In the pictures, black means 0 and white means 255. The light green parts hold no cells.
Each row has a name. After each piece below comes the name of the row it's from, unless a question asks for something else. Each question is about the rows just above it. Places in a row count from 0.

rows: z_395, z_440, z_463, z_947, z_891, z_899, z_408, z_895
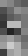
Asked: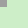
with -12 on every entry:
[147]
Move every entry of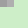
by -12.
[147 163]
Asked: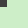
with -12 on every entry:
[51]

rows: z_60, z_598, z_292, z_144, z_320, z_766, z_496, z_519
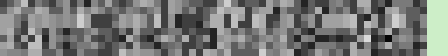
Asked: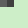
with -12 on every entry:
[82 51]
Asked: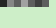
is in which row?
z_60
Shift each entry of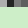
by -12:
[162  24 110  82]
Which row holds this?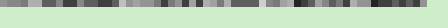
z_519
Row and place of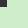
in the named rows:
z_60, 59
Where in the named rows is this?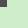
z_766, 13
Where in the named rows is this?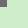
z_496, 24

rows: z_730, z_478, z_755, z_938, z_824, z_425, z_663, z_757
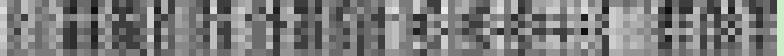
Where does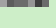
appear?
z_425
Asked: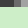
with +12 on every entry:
[ 74  74 119 174]
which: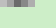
z_478
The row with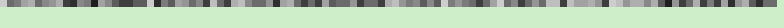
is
z_425
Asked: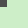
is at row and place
z_757, 22
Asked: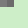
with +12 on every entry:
[135 119]

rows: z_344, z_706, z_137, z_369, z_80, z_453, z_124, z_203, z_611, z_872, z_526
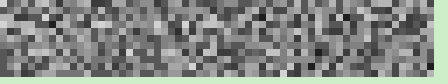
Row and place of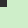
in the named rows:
z_80, 25
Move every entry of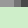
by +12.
[165 165 129  85]
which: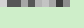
z_203
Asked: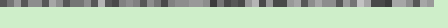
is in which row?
z_706
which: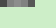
z_706
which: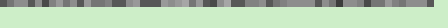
z_611
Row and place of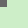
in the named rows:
z_203, 36

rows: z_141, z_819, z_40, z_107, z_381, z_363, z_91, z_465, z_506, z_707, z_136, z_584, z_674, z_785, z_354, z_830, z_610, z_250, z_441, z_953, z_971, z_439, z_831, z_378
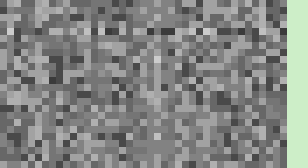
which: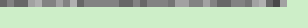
z_441
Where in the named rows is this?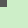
z_971, 36
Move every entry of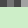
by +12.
[ 85 129  85 174]
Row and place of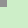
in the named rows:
z_136, 14
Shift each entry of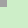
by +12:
[174]
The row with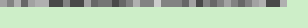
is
z_506

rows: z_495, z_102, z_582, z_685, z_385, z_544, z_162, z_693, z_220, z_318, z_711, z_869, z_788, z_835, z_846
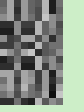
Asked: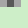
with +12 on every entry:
[178 100 178]
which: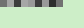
z_869
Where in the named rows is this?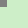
z_385, 7

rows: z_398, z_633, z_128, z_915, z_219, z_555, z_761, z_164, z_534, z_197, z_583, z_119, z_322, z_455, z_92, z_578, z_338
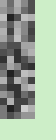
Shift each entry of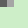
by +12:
[106 177]
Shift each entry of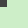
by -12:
[54]

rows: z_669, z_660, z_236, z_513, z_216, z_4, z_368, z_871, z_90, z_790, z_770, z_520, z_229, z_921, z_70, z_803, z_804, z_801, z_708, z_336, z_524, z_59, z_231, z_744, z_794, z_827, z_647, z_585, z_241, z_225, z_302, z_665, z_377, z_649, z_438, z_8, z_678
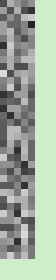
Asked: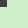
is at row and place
z_794, 3
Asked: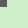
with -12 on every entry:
[79]
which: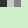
z_368

